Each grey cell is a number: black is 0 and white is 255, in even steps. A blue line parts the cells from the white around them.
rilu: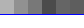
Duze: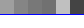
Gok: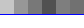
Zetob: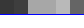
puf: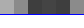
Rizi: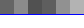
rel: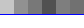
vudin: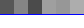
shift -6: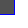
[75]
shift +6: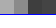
[179 145  68  74]
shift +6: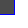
[81]
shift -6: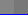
[127 114]

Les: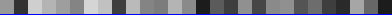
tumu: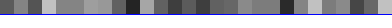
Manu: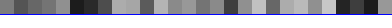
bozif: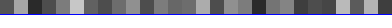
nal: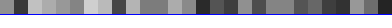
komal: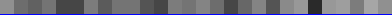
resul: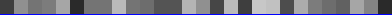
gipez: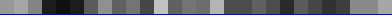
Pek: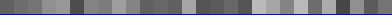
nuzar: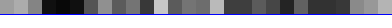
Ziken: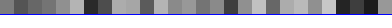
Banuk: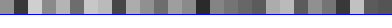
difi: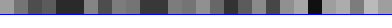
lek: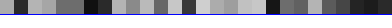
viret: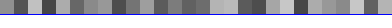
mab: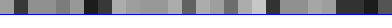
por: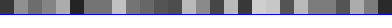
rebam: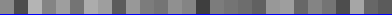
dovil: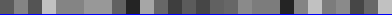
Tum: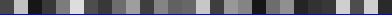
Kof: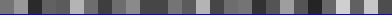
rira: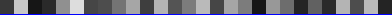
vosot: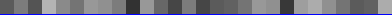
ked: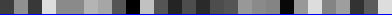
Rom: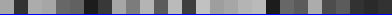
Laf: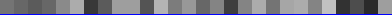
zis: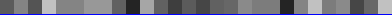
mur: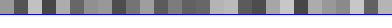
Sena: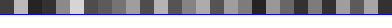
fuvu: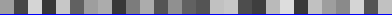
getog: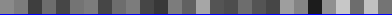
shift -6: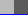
[180  85]
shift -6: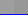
[152 146]
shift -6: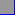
[146]
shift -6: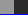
[146  36]
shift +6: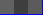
[103  68  97]
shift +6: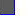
[97]

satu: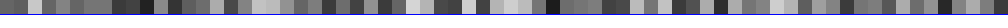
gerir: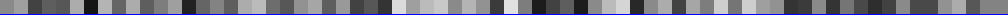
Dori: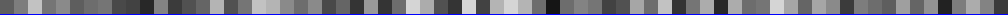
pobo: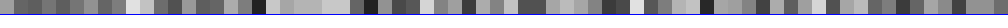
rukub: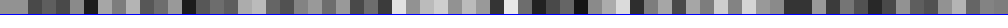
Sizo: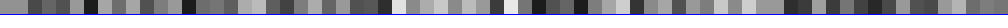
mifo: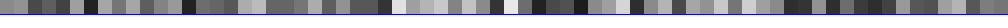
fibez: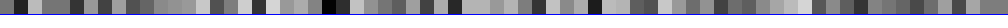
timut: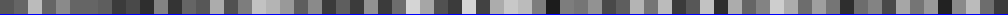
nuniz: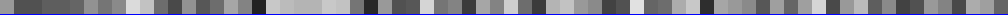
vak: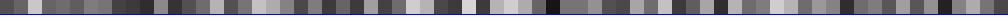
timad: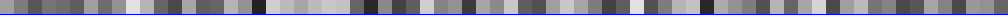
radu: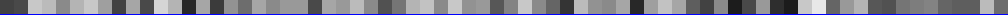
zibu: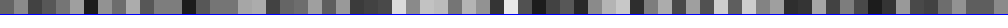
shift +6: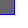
[107]
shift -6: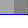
[160 125]
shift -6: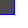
[67]
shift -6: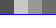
[ 75 194 147 103]
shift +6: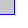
[206]
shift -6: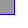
[147]
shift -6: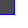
[67]

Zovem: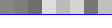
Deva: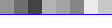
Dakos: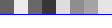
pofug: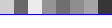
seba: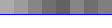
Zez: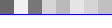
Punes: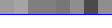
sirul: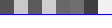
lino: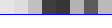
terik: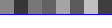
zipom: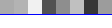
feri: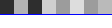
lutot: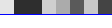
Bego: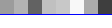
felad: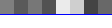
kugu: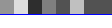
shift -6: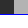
[ 40 173]
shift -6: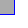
[165]

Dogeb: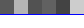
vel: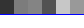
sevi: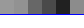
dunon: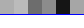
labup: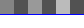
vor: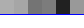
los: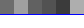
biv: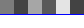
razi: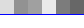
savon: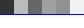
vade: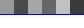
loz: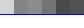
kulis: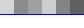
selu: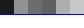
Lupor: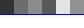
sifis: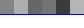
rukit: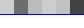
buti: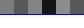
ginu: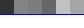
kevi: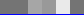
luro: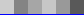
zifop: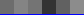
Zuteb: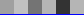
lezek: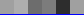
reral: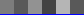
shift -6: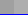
[154 168]
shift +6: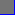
[122]
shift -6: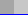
[160 193]
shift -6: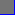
[110]
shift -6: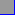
[147]
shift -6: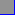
[140]

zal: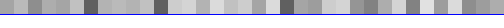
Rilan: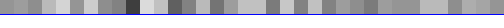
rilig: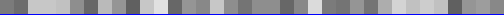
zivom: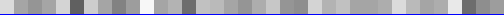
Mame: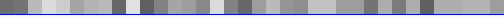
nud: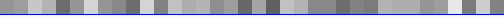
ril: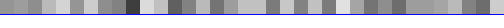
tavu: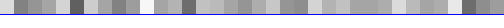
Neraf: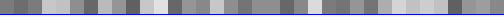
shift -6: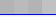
[173 180 173 187]
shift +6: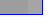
[163 163 171]

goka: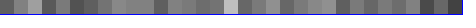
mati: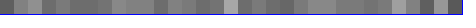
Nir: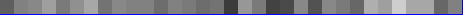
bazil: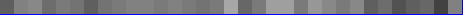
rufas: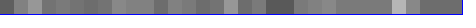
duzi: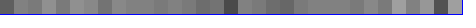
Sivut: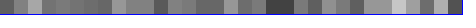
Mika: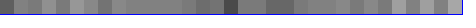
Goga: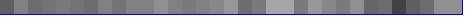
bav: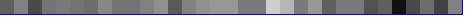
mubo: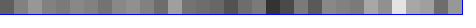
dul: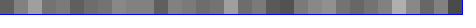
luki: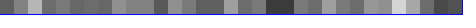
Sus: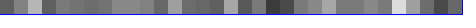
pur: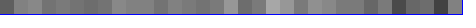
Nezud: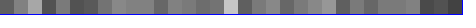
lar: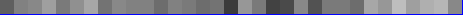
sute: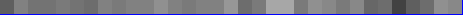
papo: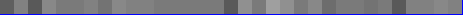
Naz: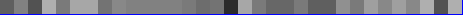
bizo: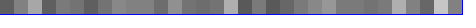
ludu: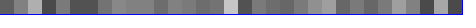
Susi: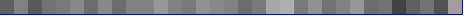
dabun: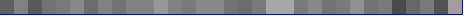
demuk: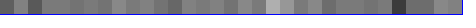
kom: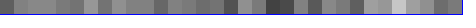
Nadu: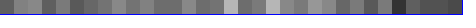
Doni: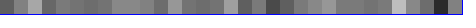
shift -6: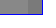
[130 130 116]
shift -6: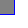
[123]
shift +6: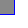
[142]
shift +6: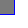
[128]
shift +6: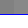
[135 142]
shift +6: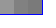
[157 135 128]

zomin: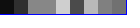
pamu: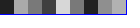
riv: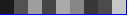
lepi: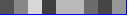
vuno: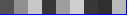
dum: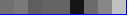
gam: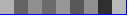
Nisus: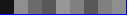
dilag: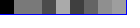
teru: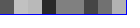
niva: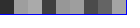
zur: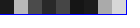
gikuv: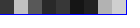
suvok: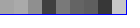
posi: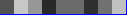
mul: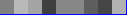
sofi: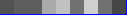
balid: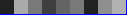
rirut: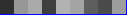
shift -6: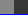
[129  49]
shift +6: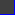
[69]
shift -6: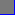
[115]
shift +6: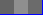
[106 149 113]

